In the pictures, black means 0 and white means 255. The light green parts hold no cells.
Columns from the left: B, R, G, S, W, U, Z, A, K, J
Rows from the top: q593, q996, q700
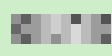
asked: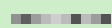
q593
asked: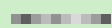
q700
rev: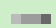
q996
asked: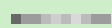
q996

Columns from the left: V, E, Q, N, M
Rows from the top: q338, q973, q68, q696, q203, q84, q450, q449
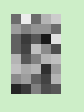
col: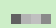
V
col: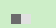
M
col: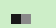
N
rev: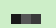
q68
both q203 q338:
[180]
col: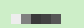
E

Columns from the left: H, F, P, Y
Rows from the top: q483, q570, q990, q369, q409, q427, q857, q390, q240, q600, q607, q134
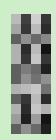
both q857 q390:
[114]
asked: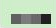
q427
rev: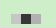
q409
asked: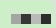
q570

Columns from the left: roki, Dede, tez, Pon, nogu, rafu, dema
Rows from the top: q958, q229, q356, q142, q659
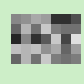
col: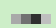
tez
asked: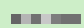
q229
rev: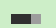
q958
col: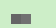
rafu

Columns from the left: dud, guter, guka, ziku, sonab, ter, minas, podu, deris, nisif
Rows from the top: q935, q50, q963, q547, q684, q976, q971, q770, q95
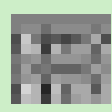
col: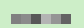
sonab
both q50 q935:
[128]
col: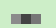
ter
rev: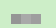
q95
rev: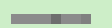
q50
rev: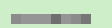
q684

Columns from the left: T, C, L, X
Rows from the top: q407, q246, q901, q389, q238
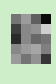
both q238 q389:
[155]
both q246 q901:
[136]
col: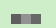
L
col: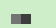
T
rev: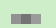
q238
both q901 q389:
[136]
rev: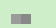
q389

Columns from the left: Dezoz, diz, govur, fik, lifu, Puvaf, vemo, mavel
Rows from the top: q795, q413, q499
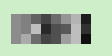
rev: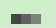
q795
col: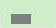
diz
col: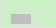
vemo

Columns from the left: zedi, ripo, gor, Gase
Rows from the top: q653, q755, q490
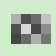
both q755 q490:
[69]
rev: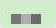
q490
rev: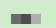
q653
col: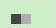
gor
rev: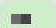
q490
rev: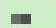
q653

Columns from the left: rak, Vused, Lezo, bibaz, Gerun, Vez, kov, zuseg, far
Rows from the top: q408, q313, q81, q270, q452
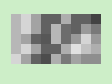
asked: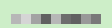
q313
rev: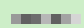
q313
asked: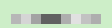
q270
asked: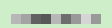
q81
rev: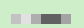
q270
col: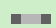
Gerun

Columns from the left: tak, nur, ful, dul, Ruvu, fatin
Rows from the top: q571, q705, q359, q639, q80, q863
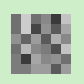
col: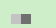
fatin
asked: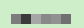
q80

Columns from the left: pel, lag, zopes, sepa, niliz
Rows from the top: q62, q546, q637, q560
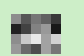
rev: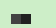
q546
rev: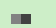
q546
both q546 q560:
[153]

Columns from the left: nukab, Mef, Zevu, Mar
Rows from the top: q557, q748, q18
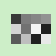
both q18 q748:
[32]
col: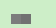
Mef

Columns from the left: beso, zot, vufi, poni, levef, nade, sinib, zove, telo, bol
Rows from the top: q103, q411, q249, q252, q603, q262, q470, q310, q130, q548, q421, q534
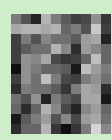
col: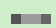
zove
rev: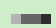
q534
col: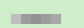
telo
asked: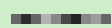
q548
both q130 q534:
[124]
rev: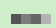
q411

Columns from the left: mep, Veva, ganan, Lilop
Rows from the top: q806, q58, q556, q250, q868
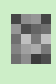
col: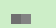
mep
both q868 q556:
[111]
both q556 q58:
[111]

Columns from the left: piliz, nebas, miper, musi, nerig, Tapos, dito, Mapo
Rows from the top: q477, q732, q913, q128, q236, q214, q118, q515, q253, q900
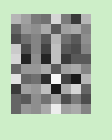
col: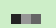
nebas
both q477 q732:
[160]
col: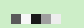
nerig
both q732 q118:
[101]

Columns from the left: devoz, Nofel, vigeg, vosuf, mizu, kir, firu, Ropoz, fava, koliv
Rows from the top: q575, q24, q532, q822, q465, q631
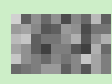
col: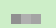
fava
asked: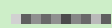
q575

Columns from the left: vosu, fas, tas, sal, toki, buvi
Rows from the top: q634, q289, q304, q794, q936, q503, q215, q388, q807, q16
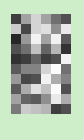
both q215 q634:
[80]
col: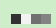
buvi
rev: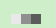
q807
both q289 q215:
[71]
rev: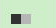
q794

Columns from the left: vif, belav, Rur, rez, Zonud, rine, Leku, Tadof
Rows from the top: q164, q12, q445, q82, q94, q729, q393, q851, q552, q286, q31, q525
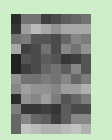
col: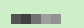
belav
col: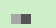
rez
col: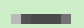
Rur

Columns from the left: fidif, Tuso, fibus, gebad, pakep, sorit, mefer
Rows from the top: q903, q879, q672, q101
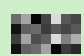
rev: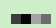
q101
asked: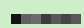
q879
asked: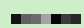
q101

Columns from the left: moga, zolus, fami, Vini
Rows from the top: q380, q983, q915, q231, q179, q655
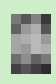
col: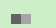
moga
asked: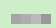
q915
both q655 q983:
[86]
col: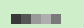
Vini

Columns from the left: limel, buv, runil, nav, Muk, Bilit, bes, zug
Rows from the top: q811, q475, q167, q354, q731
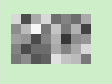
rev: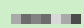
q811
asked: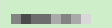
q354
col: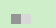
zug
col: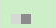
limel
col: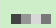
zug

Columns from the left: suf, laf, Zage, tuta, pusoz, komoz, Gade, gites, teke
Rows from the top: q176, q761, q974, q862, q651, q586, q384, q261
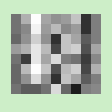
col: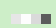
Zage
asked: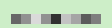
q384

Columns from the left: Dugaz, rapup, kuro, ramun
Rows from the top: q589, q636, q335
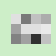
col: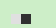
kuro
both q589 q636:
[224]
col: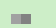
Dugaz
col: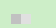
kuro
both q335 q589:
[193]
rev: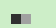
q335
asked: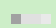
q636

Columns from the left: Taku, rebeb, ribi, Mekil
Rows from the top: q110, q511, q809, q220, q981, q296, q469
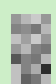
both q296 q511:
[131]
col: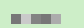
ribi
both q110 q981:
[183]
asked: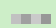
q809
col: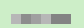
rebeb

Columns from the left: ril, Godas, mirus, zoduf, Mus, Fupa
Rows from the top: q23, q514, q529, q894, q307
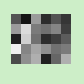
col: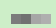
mirus
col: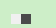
ril

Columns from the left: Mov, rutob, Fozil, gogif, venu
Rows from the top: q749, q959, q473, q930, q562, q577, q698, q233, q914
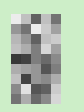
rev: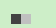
q698
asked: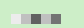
q749
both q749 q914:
[115]
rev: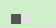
q233

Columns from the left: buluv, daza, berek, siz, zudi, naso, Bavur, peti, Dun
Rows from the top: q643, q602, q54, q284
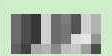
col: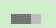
naso
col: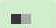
berek

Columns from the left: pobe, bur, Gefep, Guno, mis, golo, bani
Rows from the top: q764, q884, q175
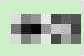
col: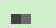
bani
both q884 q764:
[149]
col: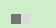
pobe
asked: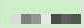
q764

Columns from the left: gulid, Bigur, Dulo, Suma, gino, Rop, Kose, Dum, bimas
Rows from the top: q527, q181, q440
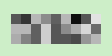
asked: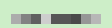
q440
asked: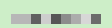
q181
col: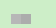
gulid
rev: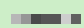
q440
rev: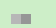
q440

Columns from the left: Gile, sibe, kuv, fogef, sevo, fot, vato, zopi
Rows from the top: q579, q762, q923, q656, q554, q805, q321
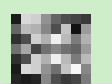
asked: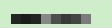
q321
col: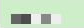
sevo
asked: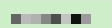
q762

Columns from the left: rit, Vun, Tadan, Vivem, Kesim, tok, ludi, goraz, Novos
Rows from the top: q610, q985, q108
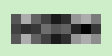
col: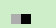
goraz
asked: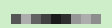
q108

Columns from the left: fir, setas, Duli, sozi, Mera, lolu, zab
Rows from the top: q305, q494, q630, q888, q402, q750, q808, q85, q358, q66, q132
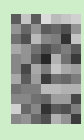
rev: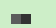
q66
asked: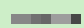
q358

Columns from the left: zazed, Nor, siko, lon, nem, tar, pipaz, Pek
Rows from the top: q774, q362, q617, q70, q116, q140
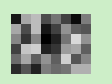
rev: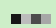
q362
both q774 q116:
[167]

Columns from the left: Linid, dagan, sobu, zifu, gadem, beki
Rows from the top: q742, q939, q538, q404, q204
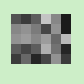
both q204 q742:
[59]
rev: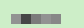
q939
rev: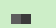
q742
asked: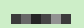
q204

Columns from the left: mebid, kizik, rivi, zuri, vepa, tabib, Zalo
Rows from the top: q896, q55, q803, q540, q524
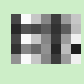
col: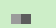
tabib
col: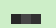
mebid

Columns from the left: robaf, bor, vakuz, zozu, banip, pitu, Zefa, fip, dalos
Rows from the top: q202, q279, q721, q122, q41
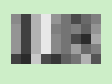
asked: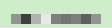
q279
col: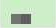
pitu
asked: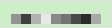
q721
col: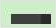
bor
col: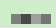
Zefa

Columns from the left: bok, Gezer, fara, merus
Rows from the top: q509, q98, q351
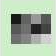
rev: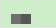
q98
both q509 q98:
[87]

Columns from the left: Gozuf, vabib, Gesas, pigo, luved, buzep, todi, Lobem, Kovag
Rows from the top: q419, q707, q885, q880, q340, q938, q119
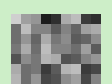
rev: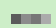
q885
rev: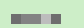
q880
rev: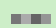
q885
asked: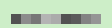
q340

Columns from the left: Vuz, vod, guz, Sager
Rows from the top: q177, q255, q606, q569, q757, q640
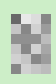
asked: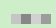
q255
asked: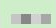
q569
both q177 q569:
[135]
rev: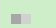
q569

